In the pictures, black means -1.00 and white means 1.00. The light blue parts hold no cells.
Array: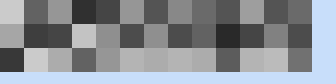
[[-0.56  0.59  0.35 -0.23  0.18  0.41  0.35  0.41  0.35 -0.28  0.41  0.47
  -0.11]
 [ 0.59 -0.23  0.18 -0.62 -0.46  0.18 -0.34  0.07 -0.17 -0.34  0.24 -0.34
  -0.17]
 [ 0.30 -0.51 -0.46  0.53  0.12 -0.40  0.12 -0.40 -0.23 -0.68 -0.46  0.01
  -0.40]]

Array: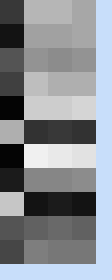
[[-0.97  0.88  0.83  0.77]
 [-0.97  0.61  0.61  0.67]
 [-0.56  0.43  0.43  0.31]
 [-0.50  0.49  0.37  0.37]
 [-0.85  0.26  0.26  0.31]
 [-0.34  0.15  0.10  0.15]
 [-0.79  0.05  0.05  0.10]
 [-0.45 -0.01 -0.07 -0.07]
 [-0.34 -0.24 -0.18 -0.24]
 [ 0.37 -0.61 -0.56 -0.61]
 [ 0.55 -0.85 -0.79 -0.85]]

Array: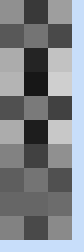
[[ 0.41 -0.82  0.62]
 [ 0.35 -0.77  0.57]
 [ 0.35 -0.72  0.52]
 [ 0.13 -0.55  0.24]
 [ 0.02 -0.49  0.13]
 [ 0.02 -0.43  0.08]
 [-0.20 -0.20 -0.15]
 [-0.26 -0.09 -0.37]
 [-0.31 -0.09 -0.43]
 [-0.37 -0.04 -0.49]]

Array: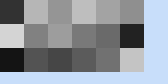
[[ 0.66  0.01  0.23 -0.05 -0.17 -0.73]
 [-0.61  0.43  0.17  0.49  0.28  0.12]
 [-0.84 -0.35 -0.45 -0.29 -0.11  0.54]]

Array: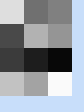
[[ 0.52  0.28  0.96]
 [-0.43  0.40  0.17]
 [ 0.74 -0.12  0.00]
 [-0.54 -0.77 -0.94]]

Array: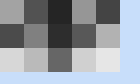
[[ 0.69  0.46 -0.20  0.63  0.80]
 [-0.41  0.00 -0.65 -0.31  0.40]
 [ 0.28 -0.36 -0.71  0.18 -0.47]]
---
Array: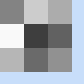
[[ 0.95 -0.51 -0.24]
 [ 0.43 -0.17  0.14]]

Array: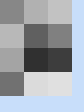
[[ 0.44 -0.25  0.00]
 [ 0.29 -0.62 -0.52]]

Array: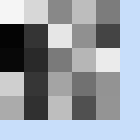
[[-0.97 -0.59  0.80]
 [-0.94 -0.68 -0.04]]

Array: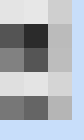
[[-0.34 -0.66  0.47]
 [ 0.01 -0.33  0.48]]

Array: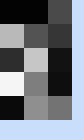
[[ 0.45 -0.35 -0.58]
 [-0.65  0.55 -0.86]]

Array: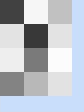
[[ 0.78 -0.56  0.78]
 [ 0.87 -0.04  0.98]]

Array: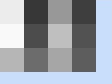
[[ 0.95 -0.40  0.50]
 [ 0.43 -0.15  0.30]]

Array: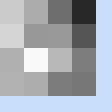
[[0.67 0.19 0.20]
 [0.38 0.95 0.44]]
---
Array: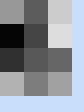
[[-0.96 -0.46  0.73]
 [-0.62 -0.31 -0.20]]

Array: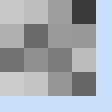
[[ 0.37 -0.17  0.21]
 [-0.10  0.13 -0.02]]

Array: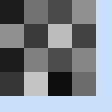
[[ 0.12 -0.54  0.47]
 [-0.78  0.00 -0.40]]

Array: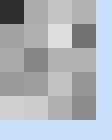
[[0.26 0.37 0.74]
 [0.33 0.04 0.40]]

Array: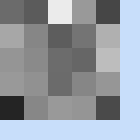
[[ 0.31  0.05 -0.27]
 [ 0.17  0.08 -0.15]]

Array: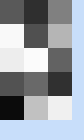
[[ 0.95 -0.37  0.42]
 [ 0.86  0.97 -0.23]]
